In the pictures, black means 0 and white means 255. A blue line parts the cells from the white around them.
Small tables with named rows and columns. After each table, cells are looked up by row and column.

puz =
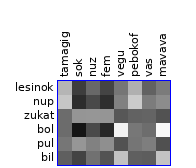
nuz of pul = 129
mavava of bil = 195
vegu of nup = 129
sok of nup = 44
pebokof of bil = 95
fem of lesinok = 68
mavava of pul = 80
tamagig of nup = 198
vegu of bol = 242
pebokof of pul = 117
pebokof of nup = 203
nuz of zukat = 150
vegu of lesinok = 118
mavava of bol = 248
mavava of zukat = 82
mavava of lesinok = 123
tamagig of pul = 118
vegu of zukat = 87
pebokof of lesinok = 176

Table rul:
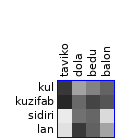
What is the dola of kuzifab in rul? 105
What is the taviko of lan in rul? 225
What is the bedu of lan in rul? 97
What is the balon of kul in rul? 99
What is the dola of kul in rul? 162
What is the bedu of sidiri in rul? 102
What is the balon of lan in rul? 164

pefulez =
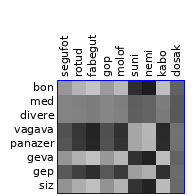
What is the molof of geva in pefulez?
182
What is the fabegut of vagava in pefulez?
36
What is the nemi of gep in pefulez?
174
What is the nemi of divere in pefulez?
99
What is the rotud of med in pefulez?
128
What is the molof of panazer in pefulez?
52

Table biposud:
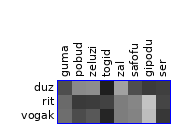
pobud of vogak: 76
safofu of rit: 134
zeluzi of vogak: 88
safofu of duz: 78
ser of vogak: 55
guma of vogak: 110
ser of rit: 69
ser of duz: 63
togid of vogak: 37
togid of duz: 31
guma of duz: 78
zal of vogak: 125
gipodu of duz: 59
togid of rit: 66
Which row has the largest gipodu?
rit

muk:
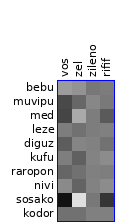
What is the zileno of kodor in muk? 128
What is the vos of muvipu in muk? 73
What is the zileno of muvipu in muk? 135
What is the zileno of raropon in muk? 128
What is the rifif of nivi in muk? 140
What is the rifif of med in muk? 90
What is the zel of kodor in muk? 113
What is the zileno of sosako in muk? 120
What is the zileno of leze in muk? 125
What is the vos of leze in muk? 125
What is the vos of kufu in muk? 126
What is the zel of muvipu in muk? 103
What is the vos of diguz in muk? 93
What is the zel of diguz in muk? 133
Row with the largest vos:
bebu

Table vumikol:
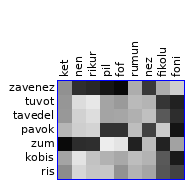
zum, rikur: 46
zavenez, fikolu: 172
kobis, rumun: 189
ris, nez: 165
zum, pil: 237
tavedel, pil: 164
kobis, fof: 168
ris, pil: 199
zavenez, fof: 9
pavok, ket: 182
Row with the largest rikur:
tuvot

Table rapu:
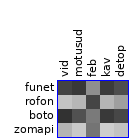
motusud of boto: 81
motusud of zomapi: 201
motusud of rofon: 182
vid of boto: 50
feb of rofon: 69
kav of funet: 59
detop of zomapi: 194
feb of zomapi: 116
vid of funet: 67
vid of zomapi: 180
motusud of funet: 56

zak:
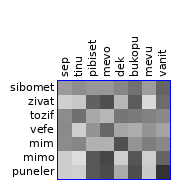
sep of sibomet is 155
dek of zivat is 183
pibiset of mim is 177
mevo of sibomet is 151
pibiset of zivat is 97
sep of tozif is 140
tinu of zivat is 200
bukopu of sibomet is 113
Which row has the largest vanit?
vefe

